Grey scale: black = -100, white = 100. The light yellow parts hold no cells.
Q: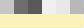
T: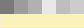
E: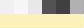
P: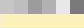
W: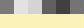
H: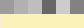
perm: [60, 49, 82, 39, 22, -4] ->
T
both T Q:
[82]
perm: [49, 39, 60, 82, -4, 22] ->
T

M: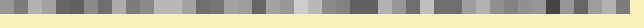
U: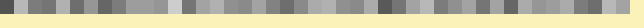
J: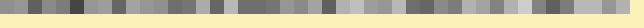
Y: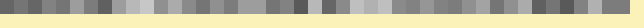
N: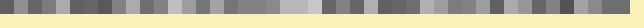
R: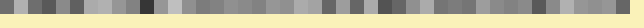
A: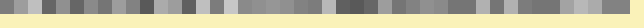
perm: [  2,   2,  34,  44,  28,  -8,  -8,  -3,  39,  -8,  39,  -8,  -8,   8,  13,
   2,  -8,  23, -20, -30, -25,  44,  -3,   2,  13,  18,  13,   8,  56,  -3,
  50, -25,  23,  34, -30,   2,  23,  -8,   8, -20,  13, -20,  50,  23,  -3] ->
A
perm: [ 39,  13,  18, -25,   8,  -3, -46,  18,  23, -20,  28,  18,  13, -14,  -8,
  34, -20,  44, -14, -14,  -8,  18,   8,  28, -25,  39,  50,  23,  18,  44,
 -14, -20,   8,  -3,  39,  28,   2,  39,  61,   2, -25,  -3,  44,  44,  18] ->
J
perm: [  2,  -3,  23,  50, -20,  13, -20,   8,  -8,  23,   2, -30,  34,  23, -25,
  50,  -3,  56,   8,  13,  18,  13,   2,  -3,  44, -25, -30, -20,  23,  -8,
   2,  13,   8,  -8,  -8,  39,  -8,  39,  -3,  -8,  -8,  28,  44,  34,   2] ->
A
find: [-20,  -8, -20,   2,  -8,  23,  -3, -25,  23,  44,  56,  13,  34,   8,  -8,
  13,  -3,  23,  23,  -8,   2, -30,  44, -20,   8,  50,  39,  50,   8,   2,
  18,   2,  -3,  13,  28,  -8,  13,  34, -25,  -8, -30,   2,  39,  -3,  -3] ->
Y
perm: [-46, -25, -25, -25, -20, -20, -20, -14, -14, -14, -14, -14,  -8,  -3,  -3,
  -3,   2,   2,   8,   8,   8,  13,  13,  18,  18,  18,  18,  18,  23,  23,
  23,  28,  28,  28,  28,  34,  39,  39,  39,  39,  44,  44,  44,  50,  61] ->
M
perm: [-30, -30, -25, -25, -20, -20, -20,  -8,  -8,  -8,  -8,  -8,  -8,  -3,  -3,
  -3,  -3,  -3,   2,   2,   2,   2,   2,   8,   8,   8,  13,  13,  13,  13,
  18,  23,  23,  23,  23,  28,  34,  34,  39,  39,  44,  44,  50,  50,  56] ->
Y
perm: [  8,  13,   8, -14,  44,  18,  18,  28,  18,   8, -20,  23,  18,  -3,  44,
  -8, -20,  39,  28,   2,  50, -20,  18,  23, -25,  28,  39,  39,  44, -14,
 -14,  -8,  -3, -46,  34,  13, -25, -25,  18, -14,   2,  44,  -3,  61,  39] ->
J

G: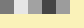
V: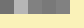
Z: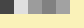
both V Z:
[1]
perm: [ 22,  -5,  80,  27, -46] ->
G
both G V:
[-5]
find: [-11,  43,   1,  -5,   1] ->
V

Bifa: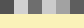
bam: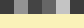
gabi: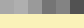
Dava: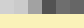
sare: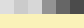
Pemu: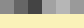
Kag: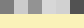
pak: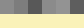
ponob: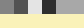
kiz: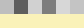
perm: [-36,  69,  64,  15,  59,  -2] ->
Kag
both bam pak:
[15]
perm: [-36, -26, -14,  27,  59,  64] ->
Bifa

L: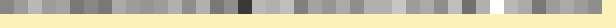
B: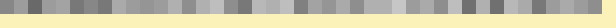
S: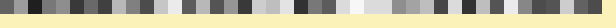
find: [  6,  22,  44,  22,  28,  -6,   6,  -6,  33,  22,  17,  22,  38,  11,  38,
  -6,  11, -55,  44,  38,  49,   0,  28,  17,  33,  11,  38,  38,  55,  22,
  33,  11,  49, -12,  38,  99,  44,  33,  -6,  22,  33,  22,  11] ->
L
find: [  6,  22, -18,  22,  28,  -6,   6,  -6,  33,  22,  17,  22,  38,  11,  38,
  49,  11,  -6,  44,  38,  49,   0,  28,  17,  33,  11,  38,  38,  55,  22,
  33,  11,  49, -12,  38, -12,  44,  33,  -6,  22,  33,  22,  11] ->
B

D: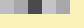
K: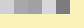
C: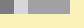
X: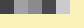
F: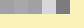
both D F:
[32]
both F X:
[26]
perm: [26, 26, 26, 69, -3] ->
C
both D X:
[-42]
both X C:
[26]
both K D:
[32]
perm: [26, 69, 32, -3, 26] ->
F

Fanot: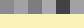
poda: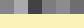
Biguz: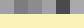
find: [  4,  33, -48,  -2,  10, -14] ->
poda
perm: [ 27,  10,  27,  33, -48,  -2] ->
Fanot
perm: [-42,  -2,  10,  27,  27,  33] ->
Biguz
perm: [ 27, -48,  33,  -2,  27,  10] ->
Fanot
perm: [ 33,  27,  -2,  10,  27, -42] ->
Biguz

